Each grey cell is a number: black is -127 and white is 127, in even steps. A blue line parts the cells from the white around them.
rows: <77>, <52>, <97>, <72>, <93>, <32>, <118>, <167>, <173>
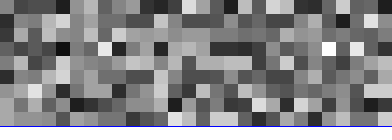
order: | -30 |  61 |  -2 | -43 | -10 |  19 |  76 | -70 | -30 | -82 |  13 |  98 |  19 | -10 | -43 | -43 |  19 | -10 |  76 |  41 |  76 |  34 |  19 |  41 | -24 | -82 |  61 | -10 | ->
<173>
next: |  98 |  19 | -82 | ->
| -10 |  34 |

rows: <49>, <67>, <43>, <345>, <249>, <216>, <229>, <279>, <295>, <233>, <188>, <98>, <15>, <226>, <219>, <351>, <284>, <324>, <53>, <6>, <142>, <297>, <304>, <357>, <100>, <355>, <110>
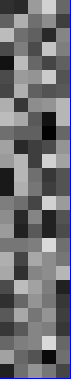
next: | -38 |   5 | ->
|  -1 | -72 |
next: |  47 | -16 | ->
|  13 | -65 |
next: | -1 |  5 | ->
|  89 | -24 |
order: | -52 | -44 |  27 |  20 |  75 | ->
<216>
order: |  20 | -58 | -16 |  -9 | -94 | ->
<110>
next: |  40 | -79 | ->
|  5 | 13 |

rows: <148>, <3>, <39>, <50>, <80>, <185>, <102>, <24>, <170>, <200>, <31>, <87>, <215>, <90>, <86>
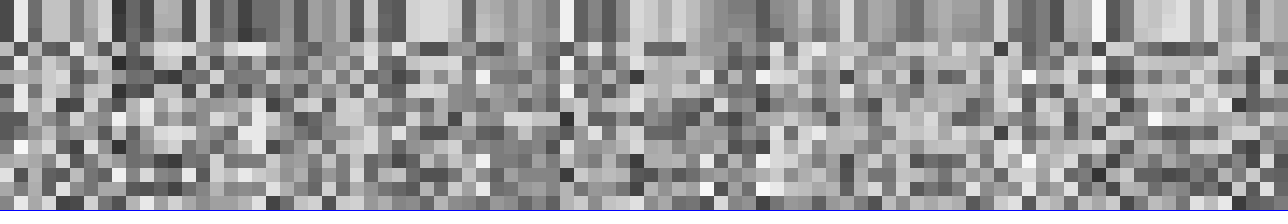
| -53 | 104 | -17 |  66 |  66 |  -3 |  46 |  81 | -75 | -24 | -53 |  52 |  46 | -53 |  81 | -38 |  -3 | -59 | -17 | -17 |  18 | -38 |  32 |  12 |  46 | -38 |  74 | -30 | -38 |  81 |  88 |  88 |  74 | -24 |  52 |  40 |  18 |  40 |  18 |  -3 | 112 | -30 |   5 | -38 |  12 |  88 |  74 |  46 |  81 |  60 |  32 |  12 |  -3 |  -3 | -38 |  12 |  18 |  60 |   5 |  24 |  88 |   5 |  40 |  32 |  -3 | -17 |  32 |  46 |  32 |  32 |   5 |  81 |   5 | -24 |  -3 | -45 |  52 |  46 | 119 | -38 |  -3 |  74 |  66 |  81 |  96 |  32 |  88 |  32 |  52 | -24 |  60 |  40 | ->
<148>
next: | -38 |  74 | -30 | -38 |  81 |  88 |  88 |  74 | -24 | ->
| 52 | 40 |
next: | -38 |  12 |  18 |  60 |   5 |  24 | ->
| 88 |  5 |
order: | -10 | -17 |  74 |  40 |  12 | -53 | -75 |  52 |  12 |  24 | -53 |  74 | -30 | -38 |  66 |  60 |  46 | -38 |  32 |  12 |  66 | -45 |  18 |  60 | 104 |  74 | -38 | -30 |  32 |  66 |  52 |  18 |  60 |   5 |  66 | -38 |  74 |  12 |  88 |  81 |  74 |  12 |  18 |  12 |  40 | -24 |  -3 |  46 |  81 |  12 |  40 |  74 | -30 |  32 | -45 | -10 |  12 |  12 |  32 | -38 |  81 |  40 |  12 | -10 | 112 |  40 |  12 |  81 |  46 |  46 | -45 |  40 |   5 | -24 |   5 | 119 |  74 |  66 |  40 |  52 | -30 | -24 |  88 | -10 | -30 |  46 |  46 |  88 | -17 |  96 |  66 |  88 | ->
<102>
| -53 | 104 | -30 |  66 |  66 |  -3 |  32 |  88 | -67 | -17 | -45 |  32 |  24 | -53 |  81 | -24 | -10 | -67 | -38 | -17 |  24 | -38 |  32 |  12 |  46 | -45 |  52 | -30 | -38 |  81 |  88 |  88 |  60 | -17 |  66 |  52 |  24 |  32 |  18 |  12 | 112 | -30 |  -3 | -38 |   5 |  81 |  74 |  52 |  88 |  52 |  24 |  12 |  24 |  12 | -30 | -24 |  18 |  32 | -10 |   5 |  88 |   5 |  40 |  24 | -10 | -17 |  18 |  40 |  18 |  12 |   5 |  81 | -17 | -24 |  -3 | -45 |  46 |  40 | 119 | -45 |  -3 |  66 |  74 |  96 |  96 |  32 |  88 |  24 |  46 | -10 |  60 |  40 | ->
<39>
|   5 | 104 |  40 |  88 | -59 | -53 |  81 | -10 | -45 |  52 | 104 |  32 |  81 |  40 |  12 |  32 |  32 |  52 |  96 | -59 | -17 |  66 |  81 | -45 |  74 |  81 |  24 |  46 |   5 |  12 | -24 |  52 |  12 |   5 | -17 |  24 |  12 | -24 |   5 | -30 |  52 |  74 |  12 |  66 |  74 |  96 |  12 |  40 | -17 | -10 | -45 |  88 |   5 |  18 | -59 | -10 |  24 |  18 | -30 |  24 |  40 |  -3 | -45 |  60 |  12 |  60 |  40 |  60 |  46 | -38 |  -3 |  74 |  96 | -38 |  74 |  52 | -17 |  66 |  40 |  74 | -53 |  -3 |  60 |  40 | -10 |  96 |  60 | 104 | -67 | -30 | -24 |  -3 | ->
<86>

